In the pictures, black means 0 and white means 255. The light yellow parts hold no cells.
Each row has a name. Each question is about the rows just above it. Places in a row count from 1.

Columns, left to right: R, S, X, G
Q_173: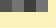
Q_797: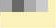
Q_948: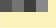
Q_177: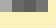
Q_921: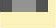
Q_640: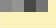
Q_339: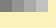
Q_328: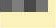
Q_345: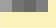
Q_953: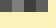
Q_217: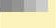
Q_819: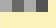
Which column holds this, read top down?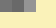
S
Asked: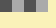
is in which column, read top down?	R
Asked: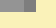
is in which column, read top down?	S
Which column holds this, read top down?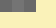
S
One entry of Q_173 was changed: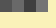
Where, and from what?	2, [116]
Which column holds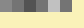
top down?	G

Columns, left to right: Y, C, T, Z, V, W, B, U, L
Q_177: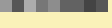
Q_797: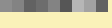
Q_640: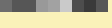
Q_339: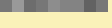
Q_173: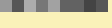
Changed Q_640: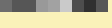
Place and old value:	8, [58]
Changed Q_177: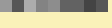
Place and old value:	4, [119]
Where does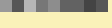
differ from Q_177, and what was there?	3, [172]
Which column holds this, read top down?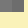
Z

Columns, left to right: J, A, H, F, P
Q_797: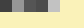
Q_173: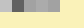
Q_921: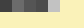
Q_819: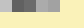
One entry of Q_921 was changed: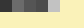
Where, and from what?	1, [64]
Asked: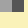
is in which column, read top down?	H
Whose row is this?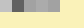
Q_173
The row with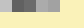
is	Q_819
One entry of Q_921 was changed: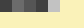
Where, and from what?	4, [76]

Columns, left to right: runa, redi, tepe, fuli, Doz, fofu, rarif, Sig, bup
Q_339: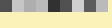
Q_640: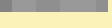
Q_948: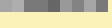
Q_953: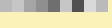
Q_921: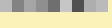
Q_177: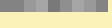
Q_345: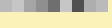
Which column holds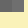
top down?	Doz
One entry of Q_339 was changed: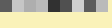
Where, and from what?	1, [80]
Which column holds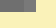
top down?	Doz
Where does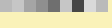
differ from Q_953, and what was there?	7, [80]
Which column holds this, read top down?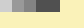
rarif

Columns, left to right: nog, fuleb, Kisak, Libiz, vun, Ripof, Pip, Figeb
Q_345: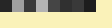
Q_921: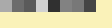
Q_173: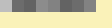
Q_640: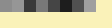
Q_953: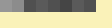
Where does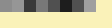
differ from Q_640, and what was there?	5, [69]
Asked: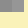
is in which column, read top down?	nog
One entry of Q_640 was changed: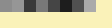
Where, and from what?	8, [159]
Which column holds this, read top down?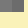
Pip

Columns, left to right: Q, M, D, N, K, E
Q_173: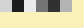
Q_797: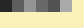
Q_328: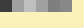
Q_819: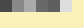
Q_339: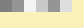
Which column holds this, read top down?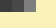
Q
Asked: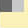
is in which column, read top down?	N

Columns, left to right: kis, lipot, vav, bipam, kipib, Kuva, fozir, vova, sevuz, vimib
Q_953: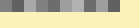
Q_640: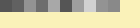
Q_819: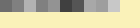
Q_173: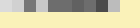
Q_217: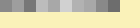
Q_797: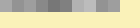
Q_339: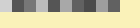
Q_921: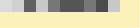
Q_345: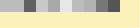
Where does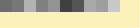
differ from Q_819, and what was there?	2, [128]
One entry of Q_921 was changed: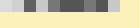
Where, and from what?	9, [75]
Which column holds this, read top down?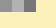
vav
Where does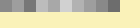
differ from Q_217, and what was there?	8, [168]

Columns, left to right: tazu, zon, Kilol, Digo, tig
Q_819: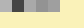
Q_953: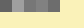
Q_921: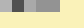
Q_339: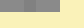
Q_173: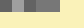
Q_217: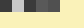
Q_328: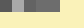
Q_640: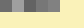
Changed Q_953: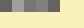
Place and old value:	5, [109]
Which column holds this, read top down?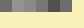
tig

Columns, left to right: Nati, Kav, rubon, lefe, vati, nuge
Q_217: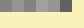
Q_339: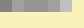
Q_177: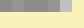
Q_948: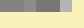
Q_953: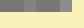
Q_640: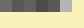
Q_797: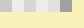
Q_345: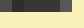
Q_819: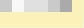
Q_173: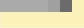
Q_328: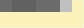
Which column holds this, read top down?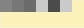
Nati
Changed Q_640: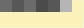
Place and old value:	3, [97]
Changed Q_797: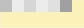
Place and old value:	1, [202]
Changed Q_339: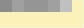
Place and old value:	1, [131]
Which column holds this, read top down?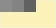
rubon
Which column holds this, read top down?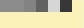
rubon
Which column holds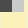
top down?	Nati

